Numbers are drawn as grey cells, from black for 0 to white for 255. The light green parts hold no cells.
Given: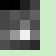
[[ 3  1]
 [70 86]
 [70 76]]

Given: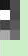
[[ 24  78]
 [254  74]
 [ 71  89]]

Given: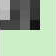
[[193  75]
 [182  58]
 [ 68  68]]

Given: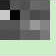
[[ 33  86]
 [201   5]
 [ 86  86]]

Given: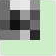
[[112 225]
 [112  45]
 [ 78  16]]

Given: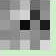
[[125 146]
 [144 194]
 [154 143]]

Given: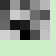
[[ 45 153]
 [ 96 203]
 [103  18]]

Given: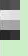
[[ 74  83]
 [229 222]
 [166 165]]
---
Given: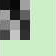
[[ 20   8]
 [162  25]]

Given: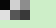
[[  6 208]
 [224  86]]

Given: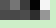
[[ 85 117]
 [ 74  72]]

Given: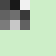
[[ 69  24]
 [ 98 111]]

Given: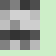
[[ 93 127]
 [174 209]]

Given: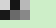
[[212  21]
 [ 24 106]]
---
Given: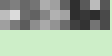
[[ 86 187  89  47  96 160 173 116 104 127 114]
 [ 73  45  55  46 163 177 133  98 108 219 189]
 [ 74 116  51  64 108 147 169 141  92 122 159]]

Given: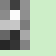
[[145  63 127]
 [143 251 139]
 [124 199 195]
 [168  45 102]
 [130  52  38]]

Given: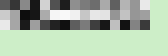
[[233 150 180  96 170 109 123 143  29  81 210  23 137  54  91]
 [159 150 194 149 227 231 198 240 249 245 171  22  13 165 203]
 [ 58 131  18 191  23  62 123  94  16  34  71 158  26 166 233]]

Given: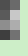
[[106  79]
 [200  90]
 [173 142]
 [114  62]]

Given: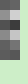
[[100  93]
 [208 145]
 [ 60  81]
 [197 138]
 [116  96]
 [ 87  92]]

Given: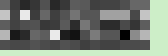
[[103 103  79  67  67  64  89  92  56  40  81  54  40  61 103]
 [196  72 161 161 161  86  85 116  83  63 103  60 233  67 196]
 [ 93  53  74  44  44  84 119  44  90  60  56  82  79  66  93]
 [182 139   1  86  86 123  78  18  29 234  93 103  41  25 182]
 [ 78  75  74  66  66  73  63  75  81  69  75  82  73  72  78]]

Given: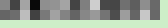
[[105 142  94 112  70  72 206 127  68 164 147 143   9 164  68 135]
 [104 199 101 157  77 116 153 135 100 131 162 121  65 189 109 101]]
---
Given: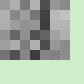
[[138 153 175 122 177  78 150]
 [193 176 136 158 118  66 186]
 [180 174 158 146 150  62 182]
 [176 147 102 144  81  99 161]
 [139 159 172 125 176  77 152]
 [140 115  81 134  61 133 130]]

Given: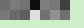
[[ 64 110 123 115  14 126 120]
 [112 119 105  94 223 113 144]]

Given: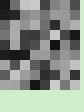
[[ 77  24 110 195 201  67 129 148]
 [114  29  38 135 149 118 154 153]
 [175 101 171 146 173 111  44 150]
 [ 23 117 173  61  58 103 200  67]
 [ 74  56 167  63  77 164  19 137]
 [134  29  23  27 154 155 113 150]
 [193 164  80 187  91  61 151 161]
 [ 50  93 194 157 131  46  63 163]
 [190 164 161 116  21  62 203 119]]

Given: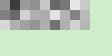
[[201 148  60 155 144 198 103 119 231]
 [186 128 105 209 176 173 227 179 131]
 [182 215 176 160 148 173 114 175 209]]

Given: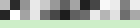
[[237 188  43 148 233 202 153  97 164  32  70 249 235 128]
 [168  37 255 163 230 113  71  29  96 108 234 181 225 110]]

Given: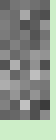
[[102  94 117 123 112]
 [ 79 119 110 168  88]
 [148 126 111  79  93]
 [115 123 109 123  84]
 [131 100 128 108  93]
 [147 144 106 125 154]
 [ 78  83 175  96 145]
 [150 163 102 128 190]
 [119 173 157 136 122]
 [114 117 149 103 147]
 [ 59 129  93 193  81]
 [138  99 103 120  80]]

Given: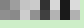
[[219 130 158 196 203  50 215  25]
 [177 143 138 205 145  64 179  26]]
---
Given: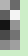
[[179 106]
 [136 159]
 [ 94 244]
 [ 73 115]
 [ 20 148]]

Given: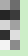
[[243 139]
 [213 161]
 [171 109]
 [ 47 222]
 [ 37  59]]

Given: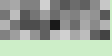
[[179 117  77  77  96  25 147 108 168 138 179]
 [158 168 129 129 208 117  87 108  96 138 199]
 [129 158 199 147  96 189 208 168 189  96  67]
 [117 189  87 117 158 108 138 129 158 147  87]]

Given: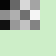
[[143 175 112 245]
 [ 17 152 194 131]
 [  5 103 216 164]]

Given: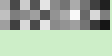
[[192 126 138 159  84 147 171 249 104 216 126]
 [171  73 204  84 228 138 116 171 116  64  32]
 [159  64 216  73 228 138 147 159 116  55  21]]

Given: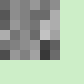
[[173 117 141 107 194 162]
 [117 129 141 151  68  96]
 [107 141 129 151 117 141]
 [ 96 151 129 117 183 173]
 [ 86 141 129 107 107 173]
 [ 77 151 129 162  56 107]]
